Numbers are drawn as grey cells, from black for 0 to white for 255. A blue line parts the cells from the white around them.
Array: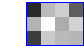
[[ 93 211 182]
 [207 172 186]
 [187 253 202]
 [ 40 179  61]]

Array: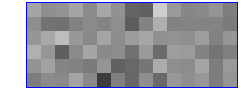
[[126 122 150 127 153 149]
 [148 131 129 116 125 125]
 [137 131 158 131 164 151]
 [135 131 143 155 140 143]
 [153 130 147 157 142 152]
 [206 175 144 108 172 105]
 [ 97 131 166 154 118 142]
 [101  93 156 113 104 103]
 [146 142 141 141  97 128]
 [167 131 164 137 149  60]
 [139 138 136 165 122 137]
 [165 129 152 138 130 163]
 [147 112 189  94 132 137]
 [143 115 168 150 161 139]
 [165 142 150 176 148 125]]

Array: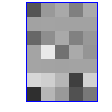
[[170 162 152 149 163 210 120]
 [128 162 129 170 163  63  81]
 [169 162 169 113 162 182 153]
 [153 163 142 233 163 207 182]
 [ 84 162 103 164 164 215  47]]

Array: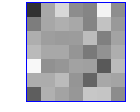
[[142 153 163 174 187 164 140]
 [243 194 128 146  89 168 197]
 [133 132 188 121 160 100 199]
 [141 168 156 149 162 149 151]
 [216 175 155 168 150 187 163]
 [168 167 158 168 145 172 176]
 [ 49 125 174 186 248 173  94]]

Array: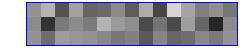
[[118 139 147]
 [144  37 122]
 [127 102 137]
 [165 159 110]
 [213  74 103]
 [ 70 115 134]
 [172  75  89]
 [ 93 142 129]
 [139 155 120]
 [106 179 136]
 [101 123 146]
 [161 139 151]
 [ 83 122 157]
 [179  51 109]
 [146 139 147]]

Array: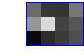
[[118  86  79]
 [ 51  67  59]
 [ 55 217  45]
 [107 150  10]]

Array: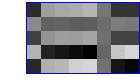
[[ 53 120  67 213   7]
 [ 52 125  67 197  22]
 [119 108 112 102 114]
 [180  94 164   1 213]
 [172  93 157  11 209]
 [168  99 158  22 183]
 [159  97 148  34 176]
 [ 43 139  65 179  40]]

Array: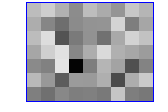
[[181 166 194 156 131 202 120]
 [199 126 211 167  80 173 126]
 [149 212 169 176 163  75 197]
 [171 148 113 218 181 175 121]
 [189 147 146 173 126 154 128]
 [140 139 122 135   4 155 126]
 [177 110  83 225 228  92 136]
 [206 134 221 207 129 152 112]
 [188 173 188 166 138 185 127]]

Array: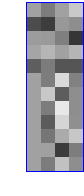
[[201 142  54 181  85 129 142 142 143 199 125 142]
 [161 152 127 161  85 218  93 232 213 171  59 193]
 [124  61 154 181 124 125 200 124  91 118 160 124]
 [161  76 156 165  94 161 161 161 161 161 161 161]]
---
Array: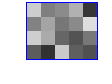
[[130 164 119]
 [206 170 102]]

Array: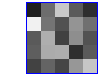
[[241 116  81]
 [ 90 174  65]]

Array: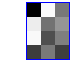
[[237 114 149]
 [249  79 127]]

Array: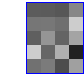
[[118 119 111]
 [ 95 149 100]]

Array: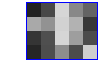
[[169 146 210]
 [ 53  79 214]]

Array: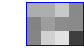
[[131 157 140]
 [133 209 226]]

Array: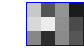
[[215 236 143]
 [135  45 139]]

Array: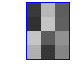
[[ 49 196  96]
 [196  92 145]]

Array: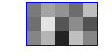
[[111 228  85]
 [133 181  35]]
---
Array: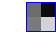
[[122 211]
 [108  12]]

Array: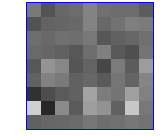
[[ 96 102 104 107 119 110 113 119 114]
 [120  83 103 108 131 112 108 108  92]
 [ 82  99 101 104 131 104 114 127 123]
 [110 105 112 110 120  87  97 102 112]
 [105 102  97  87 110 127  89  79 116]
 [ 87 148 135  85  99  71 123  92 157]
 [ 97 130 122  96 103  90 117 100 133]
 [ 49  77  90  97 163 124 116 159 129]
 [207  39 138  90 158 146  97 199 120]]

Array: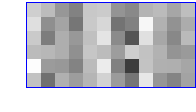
[[194 112 176 157 181 210 155 117 231 150 132 163]
 [207 188 151 130 200 203 148 137 180 187 166 190]
 [223 143 164 118 201 215 115 129 247 177 146 172]
 [202 125 174 152 192 228 139  84 224 167 136 186]
 [187 183 174 144 198 188 157 206 194 178 148 154]
 [253 155 152 131 187 236 129  60 195 176 175 166]]

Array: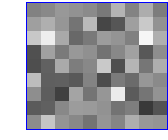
[[140 197 148 136 115 149 133 174 152 148]
 [130 137 152 146 139 121 180 131 173 125]
 [159 175 150 116 186  70  86 159 201 146]
 [200 238 169 104 121 156 148 128 246 175]
 [ 80 161 122 152 144 114 136 161  88 142]
 [ 78  97 170 125 136 201  79 181 118 174]
 [189  95  96  89 131  76 123 107 151 138]
 [142  93  64 164 116 150 235  91 117 147]
 [ 91  96 136 156 154 146 115 126  57  83]]

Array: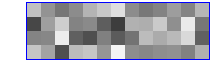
[[197 163  79 188 197 149 244 141 135 142 145 129 175]
 [193 147 118 140 180 200 223 140 120 131 157 132 182]
 [ 71 159 206 131 138  94  61 177 174 202 143 234 119]
 [132 135 237  96  79 128  91 115 188 171 185 217  97]]

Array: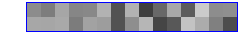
[[167 166 169 124 162 157  82 142 182  69  88 195 172 128  77]
 [140 125 166 134 136 178  82 178  63 104 168  92 203 141 143]]
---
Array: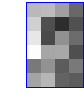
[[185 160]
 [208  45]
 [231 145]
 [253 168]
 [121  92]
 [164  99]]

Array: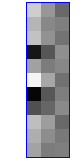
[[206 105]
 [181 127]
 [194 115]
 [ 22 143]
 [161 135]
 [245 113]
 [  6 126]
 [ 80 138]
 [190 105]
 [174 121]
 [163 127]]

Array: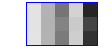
[[227 117  38]
 [227 131  68]
 [228 123  49]]

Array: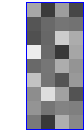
[[167 157]
 [ 85 117]
 [ 80 205]
 [237  56]
 [105 173]
 [194  84]
 [141 161]
 [148 131]
 [121 175]]

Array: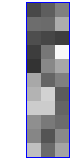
[[ 72 128]
 [109 172]
 [ 78  62]
 [ 61 248]
 [ 51 167]
 [168 128]
 [179  92]
 [204 101]
 [143 108]
 [134 137]
 [192 164]]

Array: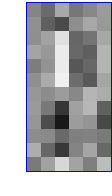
[[133 168 136]
 [144  74 167]
 [143 224 116]
 [164 235  95]
 [125 235 103]
 [143 240  89]
 [151 156 181]
 [154  54 183]
 [150  25 148]
 [140 105 129]
 [173  56 165]
 [122 215 127]]

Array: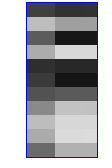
[[ 64  50  51]
 [189 159 159]
 [ 91  23  23]
 [172 216 216]
 [ 46  40  40]
 [ 58  21  21]
 [ 82  90  90]
 [138 194 193]
 [189 215 215]
 [171 218 219]
 [107 177 177]]
